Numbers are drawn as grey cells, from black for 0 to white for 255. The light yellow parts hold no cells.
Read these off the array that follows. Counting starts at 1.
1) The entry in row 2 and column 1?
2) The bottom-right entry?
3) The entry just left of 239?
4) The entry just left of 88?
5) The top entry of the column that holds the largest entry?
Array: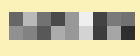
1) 144
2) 46
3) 152
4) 130
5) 239

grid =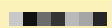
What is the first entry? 200
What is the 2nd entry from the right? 165
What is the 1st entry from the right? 38

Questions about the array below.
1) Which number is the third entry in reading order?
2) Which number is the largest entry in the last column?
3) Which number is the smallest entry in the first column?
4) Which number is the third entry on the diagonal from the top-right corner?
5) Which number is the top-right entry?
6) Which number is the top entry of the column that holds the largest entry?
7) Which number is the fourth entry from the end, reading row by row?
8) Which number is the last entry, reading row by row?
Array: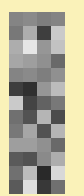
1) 126
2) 216
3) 62
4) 230
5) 132
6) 138
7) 90
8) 112

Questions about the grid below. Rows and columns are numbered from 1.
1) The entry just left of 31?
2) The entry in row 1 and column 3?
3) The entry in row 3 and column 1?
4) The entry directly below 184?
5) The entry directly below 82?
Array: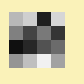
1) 207
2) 31
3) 16
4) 128
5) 241

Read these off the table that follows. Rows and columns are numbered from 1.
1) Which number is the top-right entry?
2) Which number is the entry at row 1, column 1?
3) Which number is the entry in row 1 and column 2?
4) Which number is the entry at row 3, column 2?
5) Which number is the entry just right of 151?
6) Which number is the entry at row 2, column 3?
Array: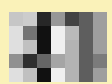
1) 158
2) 198
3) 204
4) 192
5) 67
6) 17

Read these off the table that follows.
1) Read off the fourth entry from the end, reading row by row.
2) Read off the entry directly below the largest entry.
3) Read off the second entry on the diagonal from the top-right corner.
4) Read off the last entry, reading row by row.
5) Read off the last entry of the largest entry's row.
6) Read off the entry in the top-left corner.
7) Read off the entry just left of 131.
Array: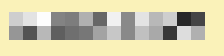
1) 169
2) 184
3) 221
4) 176
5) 69
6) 206
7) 253

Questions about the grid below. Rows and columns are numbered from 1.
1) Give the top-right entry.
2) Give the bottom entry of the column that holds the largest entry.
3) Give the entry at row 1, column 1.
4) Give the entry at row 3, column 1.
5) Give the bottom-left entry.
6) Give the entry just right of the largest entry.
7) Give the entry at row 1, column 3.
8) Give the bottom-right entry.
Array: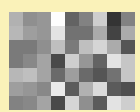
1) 130
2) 73
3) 177
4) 122
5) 130
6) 99
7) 150
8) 206

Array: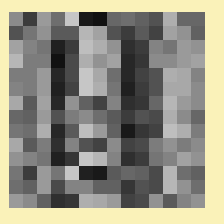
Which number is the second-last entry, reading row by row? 131
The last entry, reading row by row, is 146
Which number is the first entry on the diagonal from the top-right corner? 103
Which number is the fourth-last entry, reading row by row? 146
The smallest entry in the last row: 47
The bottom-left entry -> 154
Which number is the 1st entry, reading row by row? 139
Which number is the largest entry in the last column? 162
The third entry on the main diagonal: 117
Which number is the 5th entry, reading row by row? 198
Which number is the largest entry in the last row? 174
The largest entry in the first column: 182
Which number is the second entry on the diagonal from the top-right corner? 146
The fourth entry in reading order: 110
